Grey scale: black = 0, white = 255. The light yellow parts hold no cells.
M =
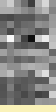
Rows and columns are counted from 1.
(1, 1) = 181
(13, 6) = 152
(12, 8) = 186
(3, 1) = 78
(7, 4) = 83
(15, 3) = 87
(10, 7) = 166
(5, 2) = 73
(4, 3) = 90
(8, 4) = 160
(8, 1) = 161
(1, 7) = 215
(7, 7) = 79
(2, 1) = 172
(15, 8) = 150
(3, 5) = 85
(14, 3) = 91
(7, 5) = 94
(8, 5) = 174
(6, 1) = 175
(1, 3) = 145
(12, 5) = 95
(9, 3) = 96
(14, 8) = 207
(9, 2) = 123
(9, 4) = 110
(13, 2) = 125
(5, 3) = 107
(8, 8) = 103
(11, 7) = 223
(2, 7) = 182
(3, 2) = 73
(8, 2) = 133

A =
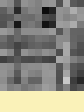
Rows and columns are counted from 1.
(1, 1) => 147
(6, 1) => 111
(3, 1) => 86
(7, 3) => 67
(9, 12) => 112
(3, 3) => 115
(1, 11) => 90
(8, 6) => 127
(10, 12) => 79
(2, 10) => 142
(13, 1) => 152
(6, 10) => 138
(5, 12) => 99
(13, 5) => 127
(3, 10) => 132
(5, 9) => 87
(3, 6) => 120
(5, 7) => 144
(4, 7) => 19
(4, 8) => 39
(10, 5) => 142
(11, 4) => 146
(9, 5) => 73
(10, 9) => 87
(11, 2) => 135
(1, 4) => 146
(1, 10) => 165
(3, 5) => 107
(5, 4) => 141
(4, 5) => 121
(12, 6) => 100
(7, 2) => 88
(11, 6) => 127
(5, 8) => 154
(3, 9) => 146
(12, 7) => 148
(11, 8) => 153
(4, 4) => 114

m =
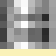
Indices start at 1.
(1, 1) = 104
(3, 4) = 156
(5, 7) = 41
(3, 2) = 163
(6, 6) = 105
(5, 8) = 149
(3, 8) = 155
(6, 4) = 158
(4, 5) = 180
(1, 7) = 129
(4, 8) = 160
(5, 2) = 169
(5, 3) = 138
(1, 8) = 162
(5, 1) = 61
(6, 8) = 149
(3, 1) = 72
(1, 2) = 133

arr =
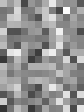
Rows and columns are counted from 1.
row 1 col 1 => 191
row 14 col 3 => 183
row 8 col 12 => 170
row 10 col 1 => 187
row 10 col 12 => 108
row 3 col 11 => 167
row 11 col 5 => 134
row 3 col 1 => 124
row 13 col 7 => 171
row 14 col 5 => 75
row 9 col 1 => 56
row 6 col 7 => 123
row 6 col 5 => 132
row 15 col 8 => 153
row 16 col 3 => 186
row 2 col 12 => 176
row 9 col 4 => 150
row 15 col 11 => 123
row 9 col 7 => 154
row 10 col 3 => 168
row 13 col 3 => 210
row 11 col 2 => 120
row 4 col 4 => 158
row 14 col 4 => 144
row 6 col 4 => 131
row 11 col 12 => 125
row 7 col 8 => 154
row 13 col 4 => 120
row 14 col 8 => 128
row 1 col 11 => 147
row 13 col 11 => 138
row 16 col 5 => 57
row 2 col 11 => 134
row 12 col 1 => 179
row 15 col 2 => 88
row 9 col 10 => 215
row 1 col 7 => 171
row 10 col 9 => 133

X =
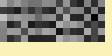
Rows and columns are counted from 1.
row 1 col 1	174
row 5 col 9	19
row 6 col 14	71
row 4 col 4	153
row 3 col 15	146
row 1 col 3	154
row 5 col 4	77
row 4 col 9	175
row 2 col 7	49
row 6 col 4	152
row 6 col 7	38
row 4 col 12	138
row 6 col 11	159
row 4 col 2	35
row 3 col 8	147
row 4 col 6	50
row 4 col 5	27
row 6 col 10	145
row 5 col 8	156
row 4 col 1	136
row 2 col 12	130
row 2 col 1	61
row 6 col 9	175
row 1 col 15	134
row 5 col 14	68
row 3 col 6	106
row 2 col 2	51

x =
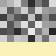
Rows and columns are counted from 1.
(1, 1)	164
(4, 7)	160
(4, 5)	99
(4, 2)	86
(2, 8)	147
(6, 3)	198
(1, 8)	218
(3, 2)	138
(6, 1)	210
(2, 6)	213
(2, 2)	92
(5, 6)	118
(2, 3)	141
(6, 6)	191
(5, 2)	91

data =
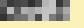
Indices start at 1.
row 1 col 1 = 103
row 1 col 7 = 180
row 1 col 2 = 58
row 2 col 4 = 175
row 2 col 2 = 188
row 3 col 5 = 164
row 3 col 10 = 150
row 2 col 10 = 170
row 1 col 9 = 56
